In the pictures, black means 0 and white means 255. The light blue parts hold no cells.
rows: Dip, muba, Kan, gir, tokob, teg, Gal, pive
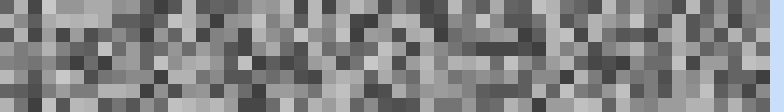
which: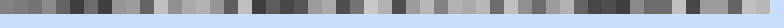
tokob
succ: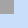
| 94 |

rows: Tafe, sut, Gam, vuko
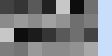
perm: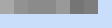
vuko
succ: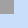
| 146 |
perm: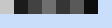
Gam

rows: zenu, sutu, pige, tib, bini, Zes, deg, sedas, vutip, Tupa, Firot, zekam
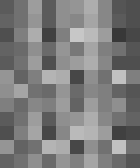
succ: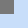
| 165 |
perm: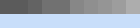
vutip
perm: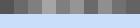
zekam
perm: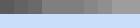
sedas

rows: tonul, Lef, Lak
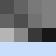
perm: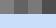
tonul
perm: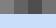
Lef

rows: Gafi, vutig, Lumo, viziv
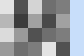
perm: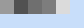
Lumo
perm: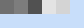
Gafi
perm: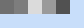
Lumo
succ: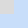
| 154 |
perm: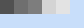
Gafi
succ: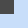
| 161 |

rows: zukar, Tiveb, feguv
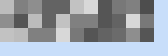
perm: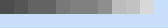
zukar
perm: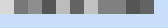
Tiveb
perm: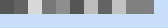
Tiveb
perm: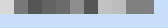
feguv
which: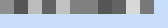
Tiveb
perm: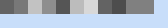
zukar
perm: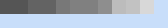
Tiveb

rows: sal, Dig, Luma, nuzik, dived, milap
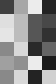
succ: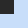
| 101 |
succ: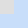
| 188 |
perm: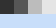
Luma

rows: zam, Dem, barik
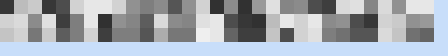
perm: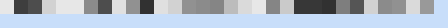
zam
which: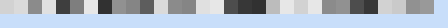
Dem
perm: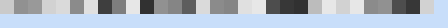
Dem

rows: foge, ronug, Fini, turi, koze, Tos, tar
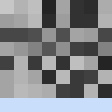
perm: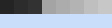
foge
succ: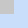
| 179 |
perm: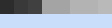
Tos
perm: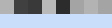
Tos

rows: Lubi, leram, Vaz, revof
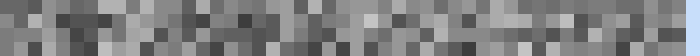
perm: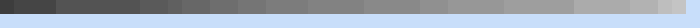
leram
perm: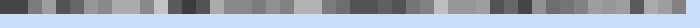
leram
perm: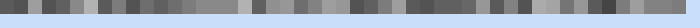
Vaz
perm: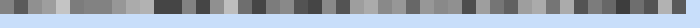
revof
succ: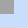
| 171 |
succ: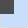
| 171 |

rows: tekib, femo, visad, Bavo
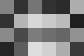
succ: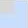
| 201 |
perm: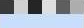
Bavo
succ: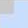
| 187 |

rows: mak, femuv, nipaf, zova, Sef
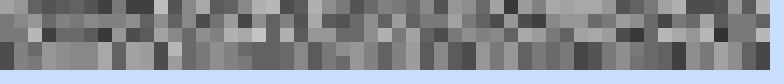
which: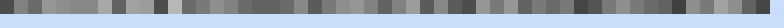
zova
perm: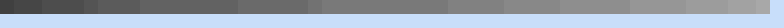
Sef
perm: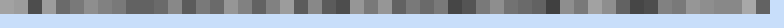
Sef

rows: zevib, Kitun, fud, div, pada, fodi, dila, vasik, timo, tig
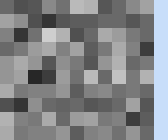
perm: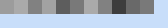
div
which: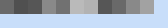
zevib
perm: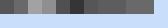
Kitun

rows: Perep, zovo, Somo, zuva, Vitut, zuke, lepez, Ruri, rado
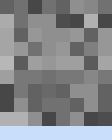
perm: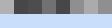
zovo
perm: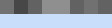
Ruri
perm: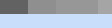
Somo
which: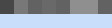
lepez
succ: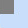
| 151 |
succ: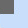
| 98 |
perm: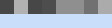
zovo

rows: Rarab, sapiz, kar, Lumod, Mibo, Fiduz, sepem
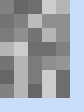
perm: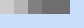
Lumod
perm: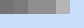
kar
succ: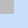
| 143 |
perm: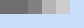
Lumod
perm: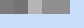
kar
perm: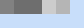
Lumod
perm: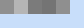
kar

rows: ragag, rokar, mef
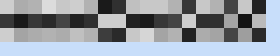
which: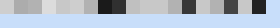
ragag
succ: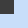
| 42 |
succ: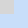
| 164 |

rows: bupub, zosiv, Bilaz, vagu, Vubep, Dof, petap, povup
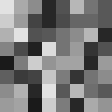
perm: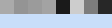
povup
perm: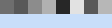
petap
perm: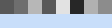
petap
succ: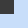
| 67 |
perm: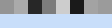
povup
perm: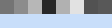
Bilaz
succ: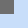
| 88 |

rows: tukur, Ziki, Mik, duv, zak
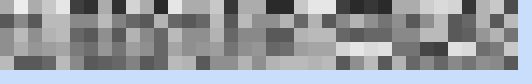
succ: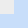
| 172 |
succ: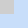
| 218 |
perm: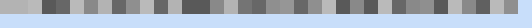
Mik
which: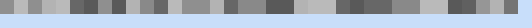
Mik
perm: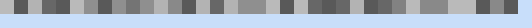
Ziki
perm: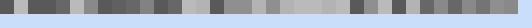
zak

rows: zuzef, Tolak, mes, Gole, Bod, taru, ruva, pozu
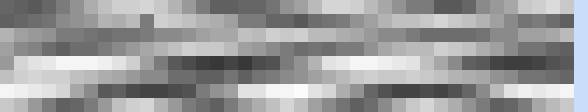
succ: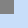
| 109 |
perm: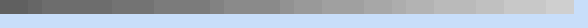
Gole

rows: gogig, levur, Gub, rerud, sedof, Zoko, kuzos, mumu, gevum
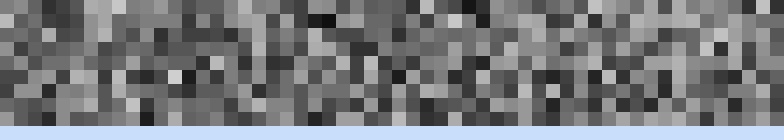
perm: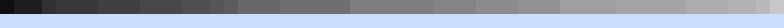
levur
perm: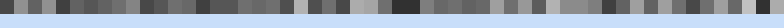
rerud
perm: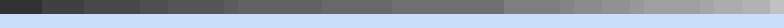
Gub
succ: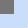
| 72 |

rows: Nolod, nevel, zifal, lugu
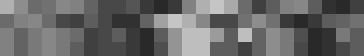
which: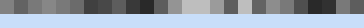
zifal
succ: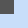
| 57 |

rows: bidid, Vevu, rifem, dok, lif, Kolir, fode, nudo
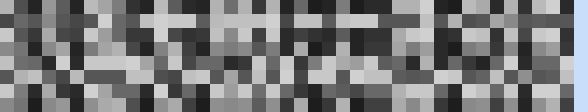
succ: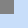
| 178 |
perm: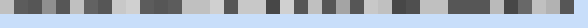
Kolir
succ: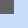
| 192 |
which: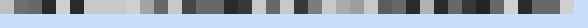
lif
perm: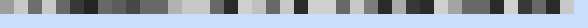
fode

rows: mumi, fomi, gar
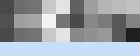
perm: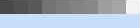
fomi
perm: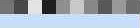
gar

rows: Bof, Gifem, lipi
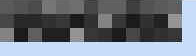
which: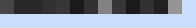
Gifem
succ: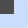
| 118 |
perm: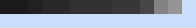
Gifem
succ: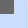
| 111 |

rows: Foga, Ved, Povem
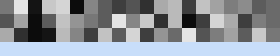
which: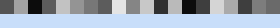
Ved
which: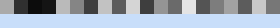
Povem
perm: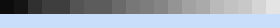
Povem
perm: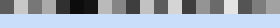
Povem

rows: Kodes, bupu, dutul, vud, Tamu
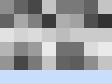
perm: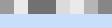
vud
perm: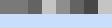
Kodes
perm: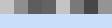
Tamu
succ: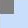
| 58 |
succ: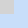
| 219 |

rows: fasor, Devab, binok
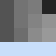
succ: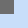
| 139 |
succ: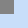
| 146 |
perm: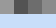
binok

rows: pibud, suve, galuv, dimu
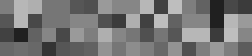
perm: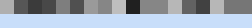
galuv
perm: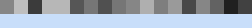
galuv

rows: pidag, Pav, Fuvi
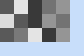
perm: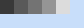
Pav
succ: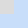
| 89 |
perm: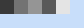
pidag
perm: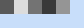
Pav
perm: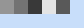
pidag
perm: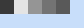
pidag

